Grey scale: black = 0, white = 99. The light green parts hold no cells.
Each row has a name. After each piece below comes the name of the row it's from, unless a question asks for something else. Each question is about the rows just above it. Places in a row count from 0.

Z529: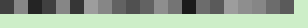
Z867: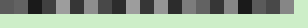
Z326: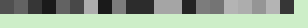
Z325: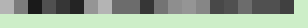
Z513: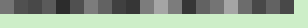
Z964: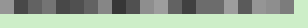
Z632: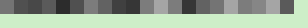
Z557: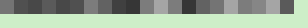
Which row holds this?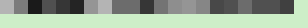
Z325
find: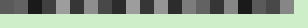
Z867

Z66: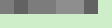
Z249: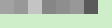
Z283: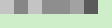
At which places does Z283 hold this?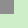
3 4
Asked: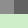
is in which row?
Z66
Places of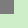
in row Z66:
0 2 3
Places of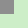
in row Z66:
4 5

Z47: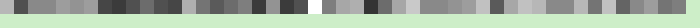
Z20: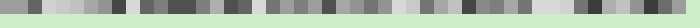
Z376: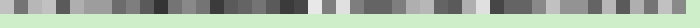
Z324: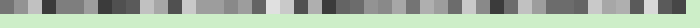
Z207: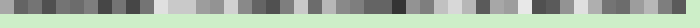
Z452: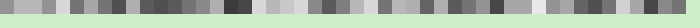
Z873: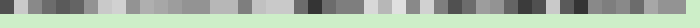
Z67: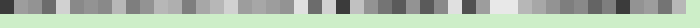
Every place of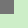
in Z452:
5 7 13 27 33 43 48
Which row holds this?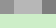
Z873
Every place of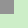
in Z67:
2 6 10 20 26 29 39 45

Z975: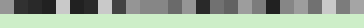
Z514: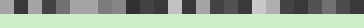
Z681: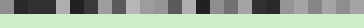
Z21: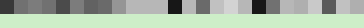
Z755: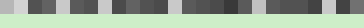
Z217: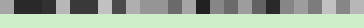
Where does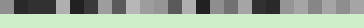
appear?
Z681
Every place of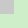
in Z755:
4 7 12 23
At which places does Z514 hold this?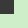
1 11 13 17 21 25

